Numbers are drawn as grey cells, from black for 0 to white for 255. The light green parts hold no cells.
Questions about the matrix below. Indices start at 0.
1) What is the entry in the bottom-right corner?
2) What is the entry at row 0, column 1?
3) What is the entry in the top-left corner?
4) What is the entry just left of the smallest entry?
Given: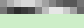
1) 103
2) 176
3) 146
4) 71

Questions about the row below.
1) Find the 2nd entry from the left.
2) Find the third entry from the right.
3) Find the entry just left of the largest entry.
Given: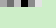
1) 112
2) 1
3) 139

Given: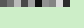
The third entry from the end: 132
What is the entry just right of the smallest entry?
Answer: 145
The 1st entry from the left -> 87

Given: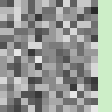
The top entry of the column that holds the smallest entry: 123
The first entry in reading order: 111
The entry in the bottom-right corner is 230
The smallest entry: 41
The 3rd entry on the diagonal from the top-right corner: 81
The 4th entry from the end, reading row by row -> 168
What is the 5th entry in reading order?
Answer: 96
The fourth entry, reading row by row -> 168
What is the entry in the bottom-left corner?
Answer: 123
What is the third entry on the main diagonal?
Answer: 215
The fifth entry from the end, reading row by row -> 183
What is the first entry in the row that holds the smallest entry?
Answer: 183
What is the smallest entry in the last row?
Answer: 68
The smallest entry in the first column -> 81

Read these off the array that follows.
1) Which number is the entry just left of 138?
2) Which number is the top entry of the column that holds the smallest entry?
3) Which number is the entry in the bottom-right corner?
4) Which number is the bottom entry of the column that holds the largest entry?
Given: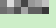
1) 220
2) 192
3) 55
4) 124

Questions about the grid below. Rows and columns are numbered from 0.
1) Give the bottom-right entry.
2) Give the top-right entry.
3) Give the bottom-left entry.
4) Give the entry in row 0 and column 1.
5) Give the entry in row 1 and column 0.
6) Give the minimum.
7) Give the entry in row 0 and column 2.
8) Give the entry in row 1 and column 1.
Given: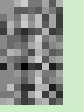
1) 106
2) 178
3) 165
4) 149
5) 149
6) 1
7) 178
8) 149

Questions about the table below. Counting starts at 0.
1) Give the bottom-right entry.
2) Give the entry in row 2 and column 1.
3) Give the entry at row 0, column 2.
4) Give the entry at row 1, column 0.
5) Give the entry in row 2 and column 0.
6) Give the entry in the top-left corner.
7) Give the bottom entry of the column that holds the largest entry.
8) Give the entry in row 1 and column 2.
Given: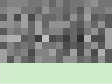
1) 90
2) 145
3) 131
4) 131
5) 90
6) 117
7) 131
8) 145

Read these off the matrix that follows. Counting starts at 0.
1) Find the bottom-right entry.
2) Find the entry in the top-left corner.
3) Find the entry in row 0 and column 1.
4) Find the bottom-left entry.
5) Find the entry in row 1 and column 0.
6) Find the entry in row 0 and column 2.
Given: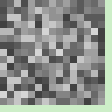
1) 159
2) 90
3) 105
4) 132
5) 77
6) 184
